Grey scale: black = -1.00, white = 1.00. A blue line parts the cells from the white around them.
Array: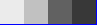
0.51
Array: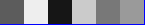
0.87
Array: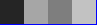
0.30
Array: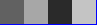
0.31
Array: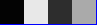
0.82
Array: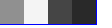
0.91
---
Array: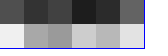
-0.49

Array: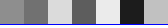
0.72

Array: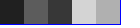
-0.57

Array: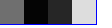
-0.70

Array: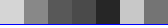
-0.31

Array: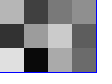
-0.05

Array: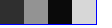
-0.92
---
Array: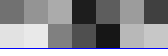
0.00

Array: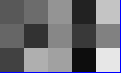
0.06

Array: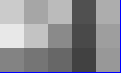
0.08

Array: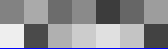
0.38

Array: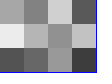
0.14

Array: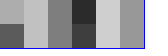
-0.01
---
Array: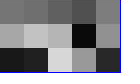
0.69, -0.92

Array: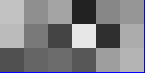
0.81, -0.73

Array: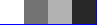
1.00, -0.69

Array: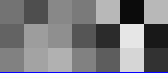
0.80, -0.91

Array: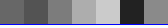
0.59, -0.73

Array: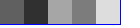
0.73, -0.62

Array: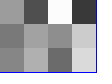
0.98, -0.55

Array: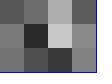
0.57, -0.67

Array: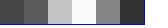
0.96, -0.61
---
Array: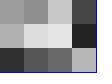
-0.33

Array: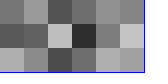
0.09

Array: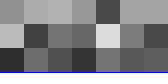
-0.15

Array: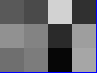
-0.03

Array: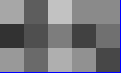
-0.17

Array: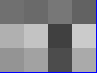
0.27

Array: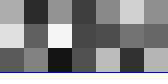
0.01

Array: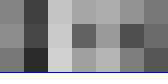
-0.66

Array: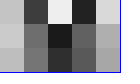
-0.08

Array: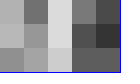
0.29
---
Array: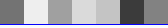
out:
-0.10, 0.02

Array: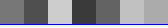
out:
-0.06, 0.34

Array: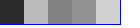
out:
-0.66, 0.64

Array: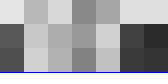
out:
0.80, -0.60

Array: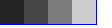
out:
-0.72, 0.61

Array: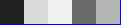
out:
-0.75, 0.42

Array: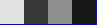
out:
0.77, -0.82

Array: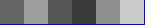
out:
-0.21, 0.59

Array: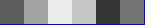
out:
-0.27, -0.10
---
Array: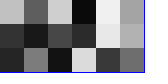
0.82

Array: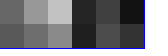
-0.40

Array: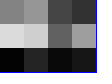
-0.24

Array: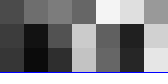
-0.75

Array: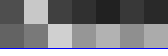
0.12

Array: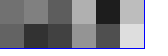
-0.38

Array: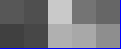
0.32

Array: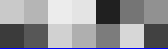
0.69

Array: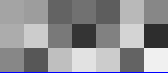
0.66

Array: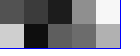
-0.15
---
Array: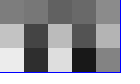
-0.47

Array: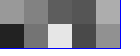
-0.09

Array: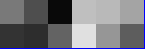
-0.65

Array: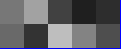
-0.60

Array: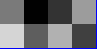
-0.26

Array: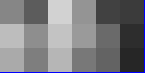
0.11
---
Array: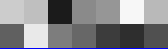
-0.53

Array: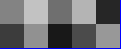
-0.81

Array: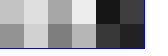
0.43

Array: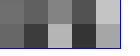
0.42

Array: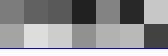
0.40

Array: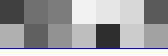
-0.65

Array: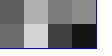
0.65

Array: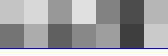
0.23
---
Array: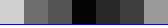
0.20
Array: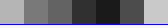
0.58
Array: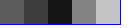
0.52
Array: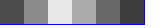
-0.51
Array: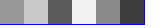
-0.51
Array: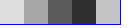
0.54
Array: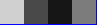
-0.03
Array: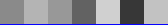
0.52
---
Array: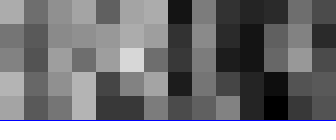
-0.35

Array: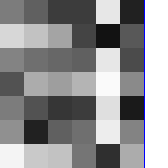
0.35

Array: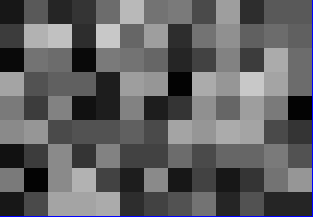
-0.71

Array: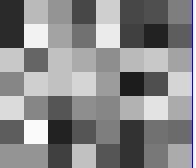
0.34

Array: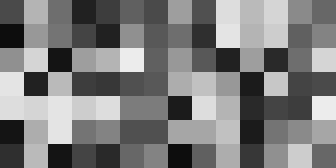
-0.19

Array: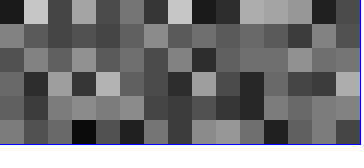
-0.47
